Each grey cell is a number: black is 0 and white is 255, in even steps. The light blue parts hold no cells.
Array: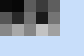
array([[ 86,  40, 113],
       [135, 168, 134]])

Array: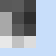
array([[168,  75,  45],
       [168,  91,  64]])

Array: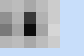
array([[144, 178,  57],
       [121, 164,  13]])

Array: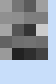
array([[144, 142, 126],
       [166,  85,  52]])

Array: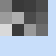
array([[156, 175,  75],
       [217,  58, 153]])

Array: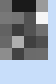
array([[120, 117,  82],
       [ 98,  60,  83]])
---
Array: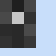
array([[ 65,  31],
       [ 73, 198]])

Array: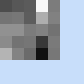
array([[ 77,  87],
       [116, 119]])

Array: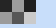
array([[ 37, 157],
       [155,  86]])

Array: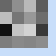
array([[103, 143],
       [189, 118]])

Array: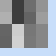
array([[167,  61],
       [176,  61]])

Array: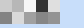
array([[204, 183],
       [131, 217]])

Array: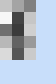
array([[197, 164],
       [247,  68]])
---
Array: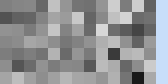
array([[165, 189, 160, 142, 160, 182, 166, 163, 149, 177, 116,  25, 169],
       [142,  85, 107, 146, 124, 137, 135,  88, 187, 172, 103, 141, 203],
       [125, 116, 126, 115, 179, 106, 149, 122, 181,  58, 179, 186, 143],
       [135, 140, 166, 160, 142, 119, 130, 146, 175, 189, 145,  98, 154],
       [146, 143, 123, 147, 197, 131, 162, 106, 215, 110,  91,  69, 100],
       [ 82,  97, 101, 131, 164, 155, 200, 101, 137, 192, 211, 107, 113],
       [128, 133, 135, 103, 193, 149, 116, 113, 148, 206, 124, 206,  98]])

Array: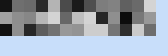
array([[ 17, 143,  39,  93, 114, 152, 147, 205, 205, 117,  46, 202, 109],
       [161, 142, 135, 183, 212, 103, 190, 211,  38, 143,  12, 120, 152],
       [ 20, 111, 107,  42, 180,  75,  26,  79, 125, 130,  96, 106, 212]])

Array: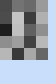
array([[183,  57, 168, 102],
       [142, 158,  66, 184],
       [ 29, 192,  97, 143],
       [ 76, 196,  60, 176],
       [ 74, 115, 106, 154]])

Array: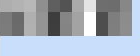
array([[124, 107, 177, 148,  62, 132, 163, 254,  78, 127, 141],
       [123, 106, 176, 148,  61, 133, 163, 254,  78, 126, 140],
       [174, 178, 184, 143,  95,  83, 170, 228, 110, 109, 135]])

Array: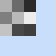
array([[195,  72,  62],
       [127, 185, 236],
       [177, 107,  42]])

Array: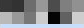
array([[185, 153, 119, 203,   4,  97, 206],
       [ 55,  50, 109, 152,  76, 127, 145]])
